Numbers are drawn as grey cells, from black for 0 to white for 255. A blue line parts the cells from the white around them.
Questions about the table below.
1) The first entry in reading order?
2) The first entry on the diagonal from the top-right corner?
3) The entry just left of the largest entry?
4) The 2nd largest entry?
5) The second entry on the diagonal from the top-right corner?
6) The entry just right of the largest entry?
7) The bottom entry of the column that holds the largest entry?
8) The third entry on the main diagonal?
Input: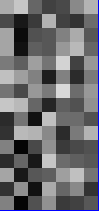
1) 171
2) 179
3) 122
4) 211
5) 50
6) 108
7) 58
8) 81

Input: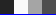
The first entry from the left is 36
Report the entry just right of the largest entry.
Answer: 165

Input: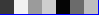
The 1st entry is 56
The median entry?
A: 155
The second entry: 242

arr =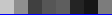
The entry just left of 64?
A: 143
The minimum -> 22
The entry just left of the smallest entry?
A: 36

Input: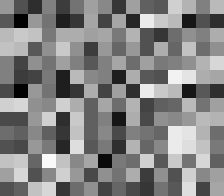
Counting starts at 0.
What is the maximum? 250
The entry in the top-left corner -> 152
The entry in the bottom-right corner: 166
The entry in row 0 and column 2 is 46
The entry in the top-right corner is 186
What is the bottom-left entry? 81
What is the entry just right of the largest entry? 194
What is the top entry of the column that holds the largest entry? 128
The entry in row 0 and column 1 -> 81
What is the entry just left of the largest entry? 102
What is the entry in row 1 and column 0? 88
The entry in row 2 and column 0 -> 186
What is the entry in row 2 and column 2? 194

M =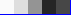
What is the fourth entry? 37
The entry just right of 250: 222
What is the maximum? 250

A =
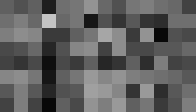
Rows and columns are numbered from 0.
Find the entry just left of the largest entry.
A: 104
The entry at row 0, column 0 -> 96
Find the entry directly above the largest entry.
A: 30
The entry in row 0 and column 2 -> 96
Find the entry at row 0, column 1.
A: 81
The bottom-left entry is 66
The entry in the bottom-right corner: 126
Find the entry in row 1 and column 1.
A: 126
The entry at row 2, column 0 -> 126
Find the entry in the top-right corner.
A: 66
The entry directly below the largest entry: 58
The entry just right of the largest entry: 104
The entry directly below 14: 22
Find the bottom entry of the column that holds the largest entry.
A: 8
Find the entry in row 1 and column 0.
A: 111
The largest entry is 196

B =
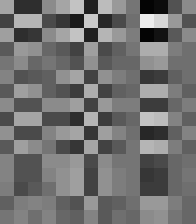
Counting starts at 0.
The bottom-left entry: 117
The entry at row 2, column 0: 159
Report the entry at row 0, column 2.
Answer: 46
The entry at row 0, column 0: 165
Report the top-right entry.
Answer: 139
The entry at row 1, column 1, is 181
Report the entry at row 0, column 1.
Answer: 46
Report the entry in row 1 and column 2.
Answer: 181
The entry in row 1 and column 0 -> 66
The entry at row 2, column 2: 54
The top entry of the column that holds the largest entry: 4
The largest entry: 237
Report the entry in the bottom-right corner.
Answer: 103

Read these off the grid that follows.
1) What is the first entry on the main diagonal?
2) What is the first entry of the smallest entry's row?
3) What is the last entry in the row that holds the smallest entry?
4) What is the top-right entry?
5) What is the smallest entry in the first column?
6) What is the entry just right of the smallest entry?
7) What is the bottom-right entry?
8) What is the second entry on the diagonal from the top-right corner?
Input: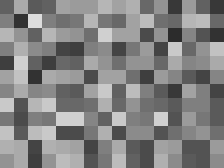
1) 97
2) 182
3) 50
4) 56
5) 62
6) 133
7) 139
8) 188

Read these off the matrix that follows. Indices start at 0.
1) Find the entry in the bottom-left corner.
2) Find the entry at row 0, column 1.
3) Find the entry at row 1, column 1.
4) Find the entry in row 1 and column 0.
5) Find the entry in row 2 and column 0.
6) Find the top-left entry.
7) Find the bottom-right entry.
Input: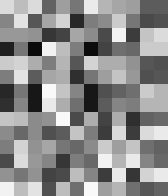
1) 242
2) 189
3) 227
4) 133
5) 152
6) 219
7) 98
